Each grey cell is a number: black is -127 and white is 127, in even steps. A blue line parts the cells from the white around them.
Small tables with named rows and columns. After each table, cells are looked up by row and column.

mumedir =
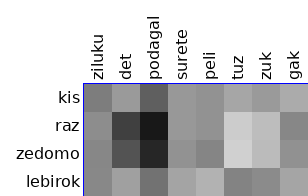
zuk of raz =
61
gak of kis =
43
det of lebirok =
32
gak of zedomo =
17
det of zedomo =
-44
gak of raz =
7
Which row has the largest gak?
kis

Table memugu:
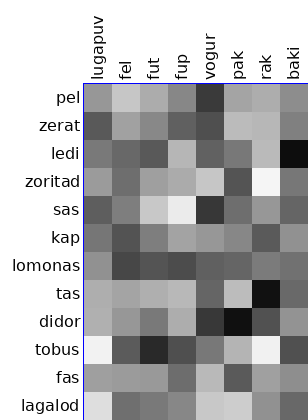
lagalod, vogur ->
72
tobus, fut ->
-86
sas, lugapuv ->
-33
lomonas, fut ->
-43
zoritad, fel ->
-17
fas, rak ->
32
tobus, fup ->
-48
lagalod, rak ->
17
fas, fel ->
27
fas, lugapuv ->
31

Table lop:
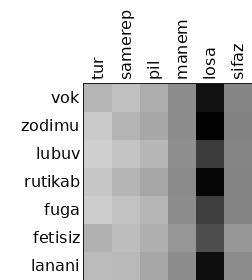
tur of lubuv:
79
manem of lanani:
13
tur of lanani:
59
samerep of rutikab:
53
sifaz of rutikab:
4
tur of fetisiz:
49
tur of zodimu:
74
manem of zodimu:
13
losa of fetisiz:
-49
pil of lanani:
39
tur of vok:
54
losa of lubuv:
-67
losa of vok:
-109
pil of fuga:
54
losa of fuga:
-64
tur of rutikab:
70
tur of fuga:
77
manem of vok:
12
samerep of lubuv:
68
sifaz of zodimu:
2
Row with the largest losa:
fetisiz

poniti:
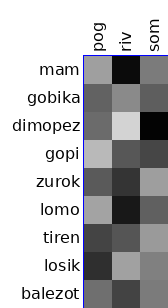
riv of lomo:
-103
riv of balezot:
-60
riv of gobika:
10
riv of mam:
-116
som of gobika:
-33
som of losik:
0
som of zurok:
30
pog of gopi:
57
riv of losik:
33
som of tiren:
26
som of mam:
-4

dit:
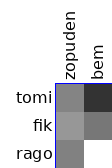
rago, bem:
127
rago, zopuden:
1
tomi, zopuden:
4
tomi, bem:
-76
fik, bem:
-8
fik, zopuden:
23

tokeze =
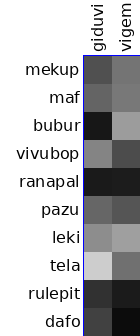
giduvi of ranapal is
-101
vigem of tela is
-15
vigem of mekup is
-11
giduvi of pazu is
-25
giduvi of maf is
-27
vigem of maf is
-7
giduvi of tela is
77
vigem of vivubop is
-51
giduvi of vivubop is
4
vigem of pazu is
-42
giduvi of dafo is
-62
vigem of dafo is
-115
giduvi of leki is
13
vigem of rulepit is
-100
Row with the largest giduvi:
tela

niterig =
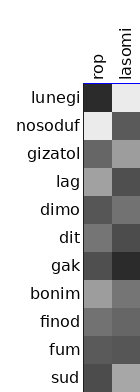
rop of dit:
-10
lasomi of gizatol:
29
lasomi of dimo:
-13
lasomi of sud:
39
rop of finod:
-13
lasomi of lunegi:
107
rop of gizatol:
-25
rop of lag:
33
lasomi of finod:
-25
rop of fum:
-37
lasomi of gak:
-84
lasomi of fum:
-41

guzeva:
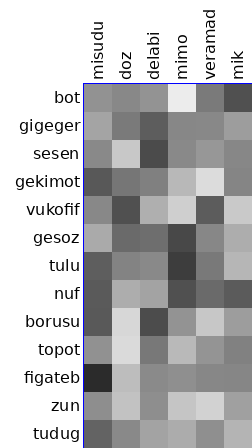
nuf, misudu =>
-37
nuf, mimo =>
-47
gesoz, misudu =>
42
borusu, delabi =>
-51
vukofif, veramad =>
-35
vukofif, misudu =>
8
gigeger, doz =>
-5
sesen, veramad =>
23
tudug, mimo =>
44
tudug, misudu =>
-28
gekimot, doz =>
-9
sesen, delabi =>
-52
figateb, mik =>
6
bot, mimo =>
108
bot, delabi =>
19
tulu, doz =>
3
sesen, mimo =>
9

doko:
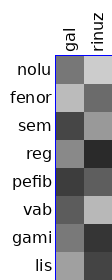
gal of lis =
32
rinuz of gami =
-74
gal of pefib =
-66
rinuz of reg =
-85
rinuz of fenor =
-20
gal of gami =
-6
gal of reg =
9
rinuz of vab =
56
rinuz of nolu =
76
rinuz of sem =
25
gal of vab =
-35
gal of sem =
-57
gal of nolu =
-8
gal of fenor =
59
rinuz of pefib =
-33
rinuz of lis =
-59

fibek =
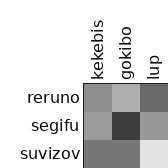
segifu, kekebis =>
27
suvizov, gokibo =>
-8
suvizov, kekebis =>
-9
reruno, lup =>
-23
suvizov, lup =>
99
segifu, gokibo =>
-67
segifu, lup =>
23
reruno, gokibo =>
46
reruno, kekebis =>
14

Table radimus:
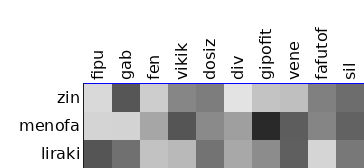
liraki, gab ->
-15
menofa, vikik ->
-42
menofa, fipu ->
84
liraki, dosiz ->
-12
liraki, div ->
40
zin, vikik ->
6
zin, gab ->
-41
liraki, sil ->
-7
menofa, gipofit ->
-86

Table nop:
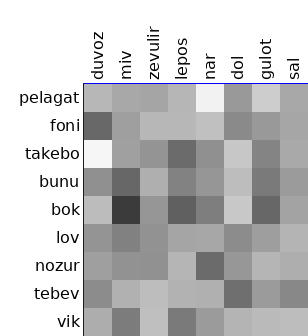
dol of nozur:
23
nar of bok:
-1
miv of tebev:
49
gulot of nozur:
53
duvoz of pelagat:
55
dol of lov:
12
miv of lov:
1
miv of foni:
31

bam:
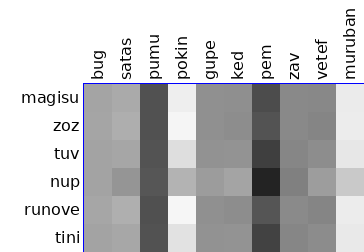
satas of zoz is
46
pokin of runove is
118
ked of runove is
13
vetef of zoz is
5
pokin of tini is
98
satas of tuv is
38

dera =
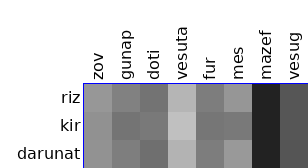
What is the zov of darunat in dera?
18
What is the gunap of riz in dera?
1
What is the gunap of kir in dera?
-11
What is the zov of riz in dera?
23
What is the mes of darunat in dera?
25
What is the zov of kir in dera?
17
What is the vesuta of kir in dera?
64
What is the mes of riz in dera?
22
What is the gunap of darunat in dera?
-1
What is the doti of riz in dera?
-12
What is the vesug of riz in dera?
-41
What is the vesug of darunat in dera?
-42
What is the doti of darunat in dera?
-16
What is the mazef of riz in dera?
-93

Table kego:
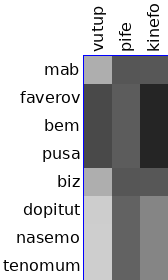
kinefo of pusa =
-90
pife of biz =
-41
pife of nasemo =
-29
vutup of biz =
46
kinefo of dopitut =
5
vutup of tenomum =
78
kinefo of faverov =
-90
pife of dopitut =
-29
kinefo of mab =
-40
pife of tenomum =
-29
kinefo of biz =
-40
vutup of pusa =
-54
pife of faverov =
-35
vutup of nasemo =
78

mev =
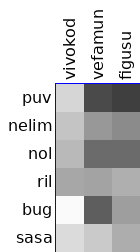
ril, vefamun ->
35
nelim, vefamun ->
24
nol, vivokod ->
57
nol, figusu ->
-20
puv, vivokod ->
86
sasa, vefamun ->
74
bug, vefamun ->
-33
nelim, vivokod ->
68
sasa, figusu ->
45
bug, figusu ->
30
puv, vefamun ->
-53
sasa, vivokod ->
91
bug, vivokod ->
122
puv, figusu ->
-64
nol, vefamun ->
-20
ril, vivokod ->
39
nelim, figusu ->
11
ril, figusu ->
47
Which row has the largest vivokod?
bug

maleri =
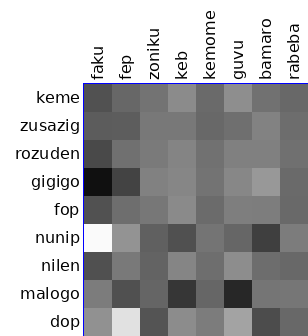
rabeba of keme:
-23
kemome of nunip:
-11
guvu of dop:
35
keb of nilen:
5
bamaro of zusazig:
2
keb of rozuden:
4
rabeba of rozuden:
-15
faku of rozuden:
-54
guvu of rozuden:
0
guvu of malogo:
-88
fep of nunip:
19
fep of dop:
97
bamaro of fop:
-2
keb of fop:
10

